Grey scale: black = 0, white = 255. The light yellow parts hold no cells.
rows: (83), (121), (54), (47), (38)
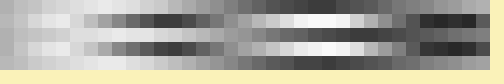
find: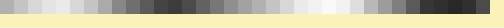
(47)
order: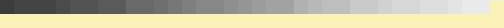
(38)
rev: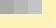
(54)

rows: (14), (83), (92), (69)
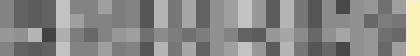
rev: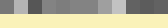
(83)
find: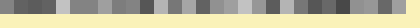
(69)
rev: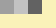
(83)
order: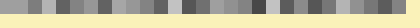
(14)
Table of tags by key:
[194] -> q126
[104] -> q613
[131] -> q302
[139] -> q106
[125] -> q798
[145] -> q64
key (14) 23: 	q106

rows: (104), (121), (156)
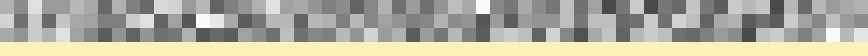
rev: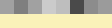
(156)
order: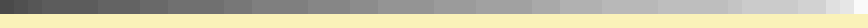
(156)
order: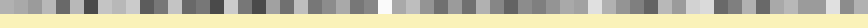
(104)
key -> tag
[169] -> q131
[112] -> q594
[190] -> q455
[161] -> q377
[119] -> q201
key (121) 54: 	q594
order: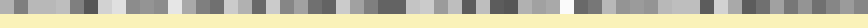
(121)
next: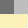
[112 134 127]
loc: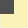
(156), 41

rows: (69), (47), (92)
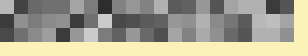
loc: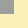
(92), 3
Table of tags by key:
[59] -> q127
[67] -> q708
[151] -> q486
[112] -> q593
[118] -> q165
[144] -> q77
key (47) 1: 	q77
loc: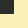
(69), 7
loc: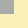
(92), 14
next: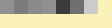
[73 79 91]

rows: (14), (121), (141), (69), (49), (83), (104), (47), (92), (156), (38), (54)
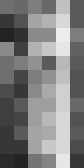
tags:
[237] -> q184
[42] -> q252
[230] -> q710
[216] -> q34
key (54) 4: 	q710
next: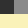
[138 237 125]
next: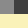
[178 200 230]
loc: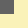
(69), 5
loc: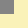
(54), 3
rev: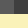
(47)
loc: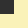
(141), 1

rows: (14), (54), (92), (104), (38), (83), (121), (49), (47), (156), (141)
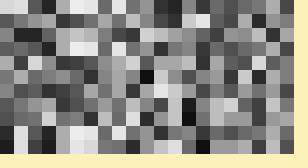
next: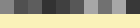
[167 229 202]
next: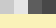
[173  43 148]
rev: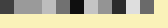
(47)
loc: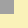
(92), 12
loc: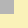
(92), 6
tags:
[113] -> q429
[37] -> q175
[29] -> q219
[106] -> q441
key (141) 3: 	q219
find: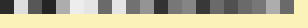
(156)

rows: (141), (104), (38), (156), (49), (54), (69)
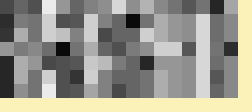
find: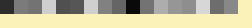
(104)
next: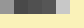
[186 123 101]
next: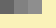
[215 142 179]
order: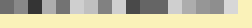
(38)
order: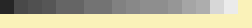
(69)
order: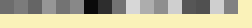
(104)

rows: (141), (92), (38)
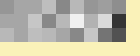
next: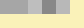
[150 158 142]
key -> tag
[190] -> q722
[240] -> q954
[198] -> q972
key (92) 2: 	q972
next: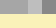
[184 150 158]
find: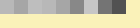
(38)
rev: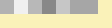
(92)

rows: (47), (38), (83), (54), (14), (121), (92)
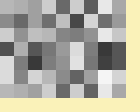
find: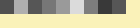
(54)
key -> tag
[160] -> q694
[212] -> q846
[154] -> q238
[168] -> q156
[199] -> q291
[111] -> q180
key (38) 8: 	q238
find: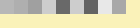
(92)

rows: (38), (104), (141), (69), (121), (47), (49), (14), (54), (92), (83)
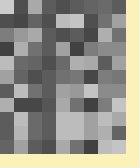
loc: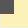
(14), 3
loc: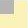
(92), 1
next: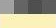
[113 119  71]
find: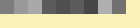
(141)

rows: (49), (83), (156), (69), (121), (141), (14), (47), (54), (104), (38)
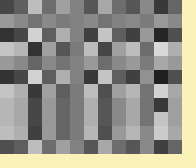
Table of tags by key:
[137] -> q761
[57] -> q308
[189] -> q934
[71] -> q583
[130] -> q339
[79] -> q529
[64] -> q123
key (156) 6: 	q123
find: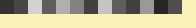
(156)
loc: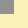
(141), 10

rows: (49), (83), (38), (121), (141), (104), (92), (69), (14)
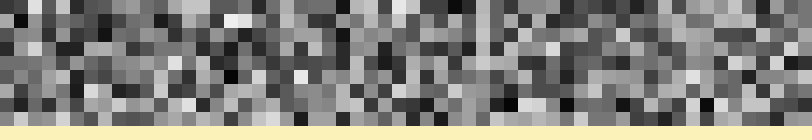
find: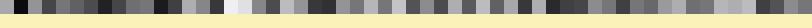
(83)
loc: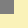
(104), 36
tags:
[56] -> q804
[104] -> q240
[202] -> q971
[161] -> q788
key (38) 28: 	q240

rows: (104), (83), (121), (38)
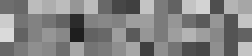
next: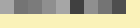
[ 71 143  84]
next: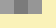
[110  90 150]

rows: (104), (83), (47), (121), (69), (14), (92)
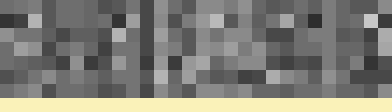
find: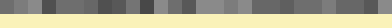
(92)
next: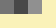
[110  88 138]
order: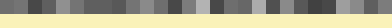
(47)
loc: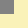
(83), 17

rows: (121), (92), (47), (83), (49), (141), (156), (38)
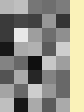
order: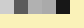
(83)
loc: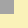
(156), 0
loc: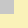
(49), 3

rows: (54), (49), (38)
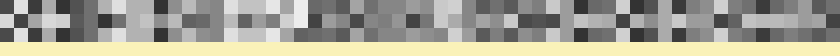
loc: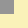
(49), 28
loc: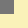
(49), 30
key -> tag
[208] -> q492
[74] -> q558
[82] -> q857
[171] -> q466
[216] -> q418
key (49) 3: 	q418
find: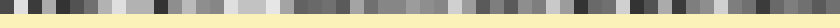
(38)
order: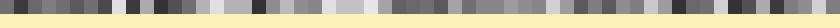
(38)

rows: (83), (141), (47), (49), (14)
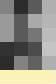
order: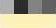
(14)
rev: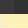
(49)
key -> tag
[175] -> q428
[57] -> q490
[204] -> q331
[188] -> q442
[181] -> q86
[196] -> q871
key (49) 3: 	q871
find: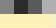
(83)
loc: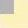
(141), 3
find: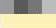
(47)

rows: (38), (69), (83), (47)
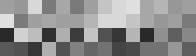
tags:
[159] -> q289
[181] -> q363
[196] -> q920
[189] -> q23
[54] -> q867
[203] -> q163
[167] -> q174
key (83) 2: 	q23
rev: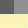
(83)
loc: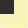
(83), 3
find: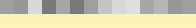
(38)
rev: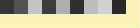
(83)
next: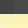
[114 114 151]
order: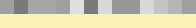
(38)

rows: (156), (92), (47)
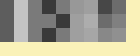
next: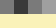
[166 136 144]
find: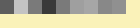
(47)
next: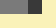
[159 173 108]
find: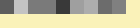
(92)
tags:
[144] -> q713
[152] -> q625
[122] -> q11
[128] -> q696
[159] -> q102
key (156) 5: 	q625

